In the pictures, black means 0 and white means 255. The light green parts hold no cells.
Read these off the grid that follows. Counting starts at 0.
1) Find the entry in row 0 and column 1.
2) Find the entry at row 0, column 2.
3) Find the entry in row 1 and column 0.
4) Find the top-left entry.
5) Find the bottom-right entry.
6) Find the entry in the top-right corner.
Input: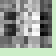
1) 133
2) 119
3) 147
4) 119
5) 93
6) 93

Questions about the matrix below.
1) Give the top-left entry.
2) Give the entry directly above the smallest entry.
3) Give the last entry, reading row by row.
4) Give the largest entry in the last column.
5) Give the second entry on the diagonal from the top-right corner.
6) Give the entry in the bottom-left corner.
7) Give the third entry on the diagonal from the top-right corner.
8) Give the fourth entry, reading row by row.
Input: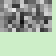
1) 118
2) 43
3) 150
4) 196
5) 180
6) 166
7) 150
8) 118

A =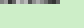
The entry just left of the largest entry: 99
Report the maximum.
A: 197

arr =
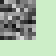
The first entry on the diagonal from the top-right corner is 134
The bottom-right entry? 187
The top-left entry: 33
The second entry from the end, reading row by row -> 107
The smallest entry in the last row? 33
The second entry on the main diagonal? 107
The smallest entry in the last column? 47
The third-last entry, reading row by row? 148
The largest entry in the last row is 215
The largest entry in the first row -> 187
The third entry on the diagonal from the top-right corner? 187
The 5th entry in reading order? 63
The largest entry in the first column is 187
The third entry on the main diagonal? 33

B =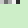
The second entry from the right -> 241
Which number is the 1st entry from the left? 200
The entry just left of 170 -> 110

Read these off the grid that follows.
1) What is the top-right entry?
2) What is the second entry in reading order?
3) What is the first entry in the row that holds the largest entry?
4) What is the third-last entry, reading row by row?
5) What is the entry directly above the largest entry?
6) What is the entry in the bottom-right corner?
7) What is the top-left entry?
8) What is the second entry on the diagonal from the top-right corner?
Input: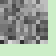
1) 189
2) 104
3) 45
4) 75
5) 59
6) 189
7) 90
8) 176

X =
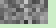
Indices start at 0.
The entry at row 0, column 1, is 116
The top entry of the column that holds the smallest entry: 198
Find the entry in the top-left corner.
155
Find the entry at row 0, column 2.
88
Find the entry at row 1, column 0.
128
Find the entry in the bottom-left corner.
128
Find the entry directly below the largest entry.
116
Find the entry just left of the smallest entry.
142
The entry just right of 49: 171
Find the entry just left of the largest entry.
116
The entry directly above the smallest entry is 171
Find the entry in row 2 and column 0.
103
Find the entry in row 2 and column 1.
116
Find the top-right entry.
88
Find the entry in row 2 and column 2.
128
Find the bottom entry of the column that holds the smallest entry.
49
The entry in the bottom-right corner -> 142
